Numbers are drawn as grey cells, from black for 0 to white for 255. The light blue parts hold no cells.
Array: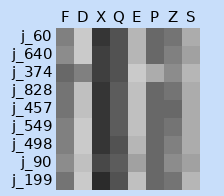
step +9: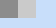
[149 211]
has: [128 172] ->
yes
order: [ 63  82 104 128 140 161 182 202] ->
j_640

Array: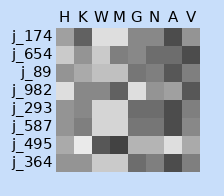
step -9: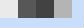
[225  78  57 171]
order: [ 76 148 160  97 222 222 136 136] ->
j_174
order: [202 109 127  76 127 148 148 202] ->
j_364
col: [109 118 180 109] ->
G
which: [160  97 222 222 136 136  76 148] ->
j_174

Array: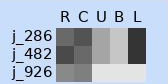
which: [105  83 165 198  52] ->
j_286
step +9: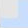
[237]
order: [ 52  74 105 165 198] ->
j_482
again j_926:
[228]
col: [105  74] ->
R
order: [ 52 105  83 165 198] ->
j_286

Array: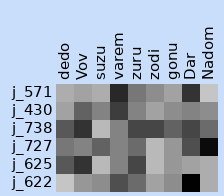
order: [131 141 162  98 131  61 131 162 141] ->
j_430
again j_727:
[131]
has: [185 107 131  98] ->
no
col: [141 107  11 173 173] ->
Nadom
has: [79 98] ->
no

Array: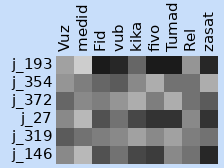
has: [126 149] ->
yes
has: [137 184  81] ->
yes
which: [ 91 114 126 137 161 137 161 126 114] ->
j_319
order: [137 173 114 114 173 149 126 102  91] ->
j_354
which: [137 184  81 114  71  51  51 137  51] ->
j_27
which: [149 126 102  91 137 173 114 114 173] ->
j_354
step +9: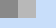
[146 193]

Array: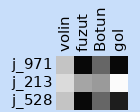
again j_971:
[8]
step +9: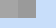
[174 163]
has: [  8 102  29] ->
yes
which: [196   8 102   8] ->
j_971

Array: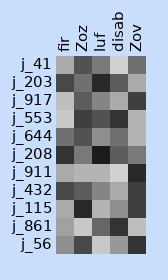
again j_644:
[112]
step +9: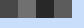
[ 81 121  49 101]
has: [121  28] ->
yes
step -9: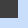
[54]

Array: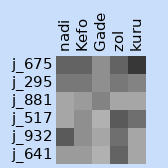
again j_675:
[99]
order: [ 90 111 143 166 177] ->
j_517
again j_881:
[166]
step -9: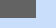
[90 90]

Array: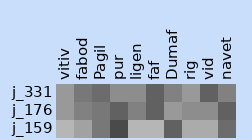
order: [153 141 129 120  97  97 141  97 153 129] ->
j_176
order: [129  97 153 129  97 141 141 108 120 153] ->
j_331
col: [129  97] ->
navet
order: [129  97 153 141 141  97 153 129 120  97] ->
j_176
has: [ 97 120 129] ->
no
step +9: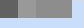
[106 162 150 150]

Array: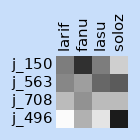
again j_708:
[187]
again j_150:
[125]
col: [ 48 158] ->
fanu

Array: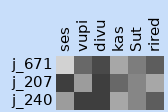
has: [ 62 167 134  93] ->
yes
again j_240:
[62]
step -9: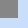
[125]
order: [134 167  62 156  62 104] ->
j_207
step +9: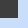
[71]
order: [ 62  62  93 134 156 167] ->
j_240
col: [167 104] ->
kas

